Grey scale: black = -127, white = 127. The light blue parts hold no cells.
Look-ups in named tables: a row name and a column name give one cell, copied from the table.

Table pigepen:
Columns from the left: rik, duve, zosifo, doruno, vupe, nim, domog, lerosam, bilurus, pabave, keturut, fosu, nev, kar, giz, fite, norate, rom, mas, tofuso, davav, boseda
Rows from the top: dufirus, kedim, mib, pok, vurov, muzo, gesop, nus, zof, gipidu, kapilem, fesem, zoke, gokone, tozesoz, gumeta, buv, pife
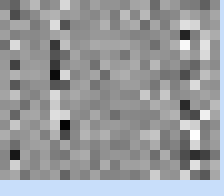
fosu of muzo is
16
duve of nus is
50
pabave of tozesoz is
4
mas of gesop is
-5
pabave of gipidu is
21
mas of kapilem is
-86
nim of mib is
92
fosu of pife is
5
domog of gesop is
12
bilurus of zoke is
43
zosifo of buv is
24

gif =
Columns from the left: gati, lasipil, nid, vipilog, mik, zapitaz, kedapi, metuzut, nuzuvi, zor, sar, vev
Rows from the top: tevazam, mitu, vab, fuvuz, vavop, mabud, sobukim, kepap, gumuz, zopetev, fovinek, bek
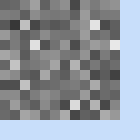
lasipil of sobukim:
67
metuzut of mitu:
-30
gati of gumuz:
-49
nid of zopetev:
-33
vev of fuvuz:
-34
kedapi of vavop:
21
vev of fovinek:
6
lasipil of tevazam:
-23
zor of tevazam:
-4
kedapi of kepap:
-34
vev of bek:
24
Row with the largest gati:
mabud

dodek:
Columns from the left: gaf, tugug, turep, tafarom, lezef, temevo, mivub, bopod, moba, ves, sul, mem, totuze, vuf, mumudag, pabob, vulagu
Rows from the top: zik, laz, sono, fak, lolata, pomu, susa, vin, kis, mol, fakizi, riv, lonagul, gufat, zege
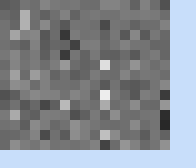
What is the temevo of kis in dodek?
-15
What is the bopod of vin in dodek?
-34
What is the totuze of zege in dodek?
21
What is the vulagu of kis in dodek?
7
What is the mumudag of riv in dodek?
-11
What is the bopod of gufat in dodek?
13
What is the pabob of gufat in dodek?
-9
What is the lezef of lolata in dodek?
-36
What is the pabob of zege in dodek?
-11

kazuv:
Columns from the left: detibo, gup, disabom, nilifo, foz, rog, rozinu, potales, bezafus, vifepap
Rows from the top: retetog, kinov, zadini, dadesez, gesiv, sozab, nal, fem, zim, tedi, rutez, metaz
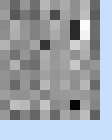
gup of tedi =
18
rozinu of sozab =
37
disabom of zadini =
20
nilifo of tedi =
29
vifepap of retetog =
-24
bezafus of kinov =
62
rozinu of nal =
35
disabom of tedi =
17
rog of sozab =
23
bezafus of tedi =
24
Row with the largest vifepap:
nal

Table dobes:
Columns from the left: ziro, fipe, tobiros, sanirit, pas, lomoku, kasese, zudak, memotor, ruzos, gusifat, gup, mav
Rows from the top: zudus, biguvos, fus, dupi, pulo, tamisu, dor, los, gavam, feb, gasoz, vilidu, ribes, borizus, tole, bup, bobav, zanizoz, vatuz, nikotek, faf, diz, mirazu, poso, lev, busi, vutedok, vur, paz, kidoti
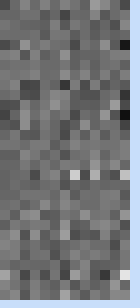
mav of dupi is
-24
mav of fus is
6
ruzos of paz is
-31
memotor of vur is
-1
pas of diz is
-37
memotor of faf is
-19
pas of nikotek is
-13
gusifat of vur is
-71
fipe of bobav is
-25
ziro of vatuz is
-28
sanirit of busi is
-15
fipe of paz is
-12
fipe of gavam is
1
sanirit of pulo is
-15
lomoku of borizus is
-23
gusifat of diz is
-9
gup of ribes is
-17

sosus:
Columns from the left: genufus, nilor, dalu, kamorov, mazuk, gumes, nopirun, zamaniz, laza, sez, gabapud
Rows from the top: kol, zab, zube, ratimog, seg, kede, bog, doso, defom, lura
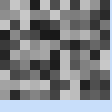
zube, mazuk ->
-83
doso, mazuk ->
-87
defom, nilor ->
31
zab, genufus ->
14
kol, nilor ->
70
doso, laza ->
4

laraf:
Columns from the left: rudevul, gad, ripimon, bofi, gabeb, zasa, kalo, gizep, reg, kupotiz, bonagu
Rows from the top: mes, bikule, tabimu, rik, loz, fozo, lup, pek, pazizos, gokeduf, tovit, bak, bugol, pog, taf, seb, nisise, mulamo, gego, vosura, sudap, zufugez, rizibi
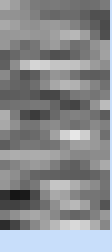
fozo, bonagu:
33
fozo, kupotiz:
8
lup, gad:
13
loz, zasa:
28
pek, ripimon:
-45
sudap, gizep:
56
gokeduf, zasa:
-56
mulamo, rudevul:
25
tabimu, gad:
32

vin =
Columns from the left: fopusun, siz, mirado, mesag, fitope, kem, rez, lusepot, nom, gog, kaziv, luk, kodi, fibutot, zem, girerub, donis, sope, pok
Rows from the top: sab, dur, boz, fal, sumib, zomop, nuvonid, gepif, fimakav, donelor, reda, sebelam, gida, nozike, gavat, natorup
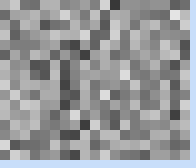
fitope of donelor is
44
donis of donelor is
43
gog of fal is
-26
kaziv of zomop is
47
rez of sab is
5
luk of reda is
35

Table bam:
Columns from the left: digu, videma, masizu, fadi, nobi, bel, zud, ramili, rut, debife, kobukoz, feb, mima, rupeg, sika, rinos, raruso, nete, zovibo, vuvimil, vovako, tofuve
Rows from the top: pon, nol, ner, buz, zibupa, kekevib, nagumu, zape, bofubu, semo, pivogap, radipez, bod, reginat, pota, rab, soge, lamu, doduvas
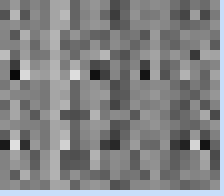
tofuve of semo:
22
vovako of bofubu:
-24
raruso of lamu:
-26
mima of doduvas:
-35
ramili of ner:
-25
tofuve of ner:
15
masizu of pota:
-81
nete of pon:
-15
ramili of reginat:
-28

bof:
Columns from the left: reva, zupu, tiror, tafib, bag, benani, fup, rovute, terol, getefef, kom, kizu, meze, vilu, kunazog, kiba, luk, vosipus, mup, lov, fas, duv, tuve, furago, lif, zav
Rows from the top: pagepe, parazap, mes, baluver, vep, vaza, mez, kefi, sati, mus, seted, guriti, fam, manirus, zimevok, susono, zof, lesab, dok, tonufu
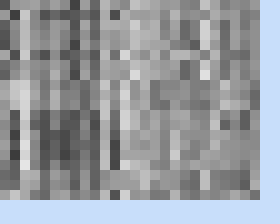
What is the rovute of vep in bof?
-59
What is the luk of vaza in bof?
4
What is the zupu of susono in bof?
-67
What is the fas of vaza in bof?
1
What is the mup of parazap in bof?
10
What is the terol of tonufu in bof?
11
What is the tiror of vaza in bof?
73
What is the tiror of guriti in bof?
82
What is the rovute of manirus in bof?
-34
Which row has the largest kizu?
mes

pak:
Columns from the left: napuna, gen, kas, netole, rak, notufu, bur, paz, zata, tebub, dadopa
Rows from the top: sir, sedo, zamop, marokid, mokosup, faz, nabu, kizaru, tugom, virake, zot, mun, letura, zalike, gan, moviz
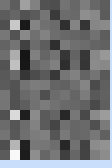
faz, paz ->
-28
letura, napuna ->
-20
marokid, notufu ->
-18
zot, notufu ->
-14
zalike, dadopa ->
-31
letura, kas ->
-19
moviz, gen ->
121
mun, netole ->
11
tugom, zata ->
5
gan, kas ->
-94
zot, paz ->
-24
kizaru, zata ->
-27
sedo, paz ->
-22
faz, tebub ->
8
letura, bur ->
-15
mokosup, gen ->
-11
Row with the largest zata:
sedo

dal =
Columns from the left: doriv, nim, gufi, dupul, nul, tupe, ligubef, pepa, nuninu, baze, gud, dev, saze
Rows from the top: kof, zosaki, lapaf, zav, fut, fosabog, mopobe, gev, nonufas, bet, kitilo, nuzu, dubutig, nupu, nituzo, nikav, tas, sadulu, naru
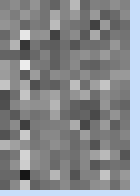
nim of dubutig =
11
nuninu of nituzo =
-6
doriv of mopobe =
31
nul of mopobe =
-8
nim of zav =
9
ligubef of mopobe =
-10

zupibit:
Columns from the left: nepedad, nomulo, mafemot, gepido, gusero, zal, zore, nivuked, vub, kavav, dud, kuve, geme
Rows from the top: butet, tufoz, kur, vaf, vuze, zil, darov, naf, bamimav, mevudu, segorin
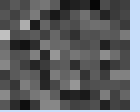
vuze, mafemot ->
-109
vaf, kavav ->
-47
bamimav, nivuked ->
22
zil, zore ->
-33
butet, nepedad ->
-57
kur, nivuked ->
-51
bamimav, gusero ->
-89
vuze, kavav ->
-42
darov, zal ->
-40
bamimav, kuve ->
-44
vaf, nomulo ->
-51
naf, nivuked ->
-12
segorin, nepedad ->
-40
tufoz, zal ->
-103
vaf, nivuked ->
-79
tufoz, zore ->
-78
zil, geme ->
-52
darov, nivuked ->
-81
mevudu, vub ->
-102
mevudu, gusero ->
1
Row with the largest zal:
zil

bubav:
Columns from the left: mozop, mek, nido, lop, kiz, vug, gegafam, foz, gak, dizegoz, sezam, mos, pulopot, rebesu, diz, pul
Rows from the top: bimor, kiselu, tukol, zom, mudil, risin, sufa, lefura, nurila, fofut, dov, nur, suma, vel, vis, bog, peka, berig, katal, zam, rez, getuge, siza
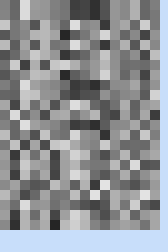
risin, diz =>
-56
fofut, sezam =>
17
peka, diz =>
-44
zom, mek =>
-8
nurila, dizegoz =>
-80
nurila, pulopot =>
13
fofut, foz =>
-64
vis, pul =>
30
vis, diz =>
-22
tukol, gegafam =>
-25
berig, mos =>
-9
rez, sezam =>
-42
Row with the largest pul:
fofut

